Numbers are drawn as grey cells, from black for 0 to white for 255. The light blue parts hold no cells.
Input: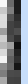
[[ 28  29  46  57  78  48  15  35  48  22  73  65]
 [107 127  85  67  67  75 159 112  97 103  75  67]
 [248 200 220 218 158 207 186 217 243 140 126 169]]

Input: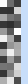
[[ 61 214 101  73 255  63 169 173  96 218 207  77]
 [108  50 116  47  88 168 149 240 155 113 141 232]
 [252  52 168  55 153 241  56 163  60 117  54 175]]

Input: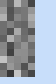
[[ 70 150 170 154  87 145 110 121  89 149  70]
 [130 119 119 101 107 111 146 142 141  82 105]
 [184 114 134 107 169 135 123 143 135 132 196]
 [ 98  83  86 130  80 177  76  65 142 152  56]
 [133 154 177 111 111  97 134 138 194 103 119]]

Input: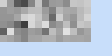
[[203 198 211 191 165 162]
 [195 185 187 198 151 166]
 [198 166 151 143 190 165]
 [140 169 164 190 225 168]
 [157 184 206 154 163 156]
 [154 129 106 138 189 175]
 [119 156 165 221 115 174]
 [195 189 198 192 151 164]
 [133 188 217 215 157 163]
 [ 74 169 208  61 132 133]
 [ 90 152 166 105 141 150]
 [154 158 149 136 221 164]
 [208 150 149 144  97 172]]

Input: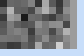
[[156 156 156 156 156 156 156]
 [119 141 119  71 178 140 131]
 [ 55  64 100 144 121 106 206]
 [ 90 133  62 141  74  99 109]
 [168 176  80 120 119 139 103]
 [ 51 137 104 144 123 107 168]
 [130  74 108  89  61  79  84]
 [106  94  26  83 119 124  99]
 [100  97 143  95 130 112  61]
 [104 180 158 123 120 115  57]
 [ 43  99  57  84  92 118  81]]

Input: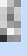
[[144 206 201 147 201 149]
 [192 156 118 161 244 142]
 [240 205 200 207 145  47]]
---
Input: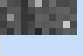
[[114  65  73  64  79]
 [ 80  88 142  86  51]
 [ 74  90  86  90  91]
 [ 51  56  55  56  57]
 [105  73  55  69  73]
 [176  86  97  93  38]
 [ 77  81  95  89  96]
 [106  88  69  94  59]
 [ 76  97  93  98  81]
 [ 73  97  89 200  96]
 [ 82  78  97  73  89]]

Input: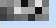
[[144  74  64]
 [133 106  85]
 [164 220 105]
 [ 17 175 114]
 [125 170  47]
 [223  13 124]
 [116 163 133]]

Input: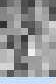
[[ 81 130 134  49 150 182 140 182 182 212 157]
 [114 154 138 145 154  89  72 197 192 209  89]
 [138 148 168 178 156 129 137 109 104  90 135]
 [ 78  84 128  84 176  58  84  97 152  77 125]
 [ 64 116 115  91  76 185 205 239 153 159 181]
 [158 182 175 127 118 152 158 183 157 157 150]
 [117 155 164 174 159 192 171 169 178 203 172]
 [100  74  99 209 185 176 145 174 169 168  96]]

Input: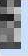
[[ 51 112  33  96 117 141  72]
 [132 157  27 141 115 106  78]
 [ 69 197 150  91 187 191  71]]

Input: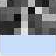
[[176  94  80  41  46]
 [ 50 100  94  42  40]
 [ 73  95  16  39 127]
 [ 88 174 164 200 226]
 [183  18  70  57  94]
 [ 48 214  80  79  69]
 [ 29 141 179 105  97]
 [102  91 178 110  71]]

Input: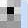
[[247 174 196 150]
 [192  10 134 156]
 [175 215 176 153]]
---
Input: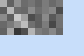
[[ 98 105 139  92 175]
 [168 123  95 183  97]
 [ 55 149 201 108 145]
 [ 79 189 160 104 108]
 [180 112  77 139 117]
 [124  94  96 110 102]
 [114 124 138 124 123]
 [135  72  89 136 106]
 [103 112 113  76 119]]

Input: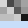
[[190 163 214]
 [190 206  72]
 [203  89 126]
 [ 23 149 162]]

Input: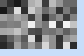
[[ 40  56 167 117 159  24  88]
 [ 67  96 172 129 139  75  47]
 [161 136 195 125 166 221  25]
 [106  89 155 165 147  47  68]
 [157 219  79 240  65 204 175]
 [111  49  72 143 150 162 192]
 [214 176 120 117  44 107  60]
 [144 145 114 241 107 140 187]
 [ 53  50 134  63 140  49 149]
 [223 143  96 243  61 122 105]
 [ 44 164 126 195 129  75 104]]

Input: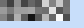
[[132 155 110]
 [ 86 123  64]
 [176 158 143]
 [ 94 159  69]
 [ 19 164 102]
 [ 86 116  82]
 [184 110 210]
 [104 227 132]
 [251  86 200]
 [ 78 118 114]]

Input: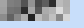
[[140 160 164]
 [ 98 115 127]
 [136 111 122]
 [174  45  83]
 [ 34 166 147]
 [189  85  73]
 [163 171  93]
 [192 180  46]
 [136 219 187]
 [214 178 175]]

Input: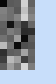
[[ 93  63  47 186 114  93  98 123 129   7]
 [157 185  94 116  96 125  19 111 111  90]
 [121 159  99  11 158 112  95 132  88  94]
 [212  63 163  78  11  43  52 209 192 209]
 [124  98 101  84  92  46 102 133 118  98]]

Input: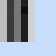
[[188 188 188 188 188 188]
 [ 57  57  57  57  60  57]
 [119 119 119 119 119 119]
 [ 30  31  30  30  12  30]
 [209 209 209 209 209 209]]
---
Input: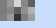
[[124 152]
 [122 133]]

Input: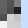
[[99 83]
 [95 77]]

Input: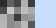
[[ 44  99]
 [ 78 200]]

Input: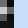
[[110  12]
 [202  99]]

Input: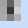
[[163  98]
 [166  54]]

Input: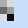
[[174 218]
 [106 155]]

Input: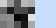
[[205 150]
 [102  27]]

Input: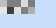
[[191 127]
 [229  63]]
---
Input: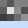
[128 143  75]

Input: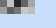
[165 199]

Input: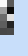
[ 90 159]

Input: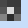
[ 57 218 131]

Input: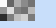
[115 114 191]

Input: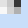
[ 55 211]
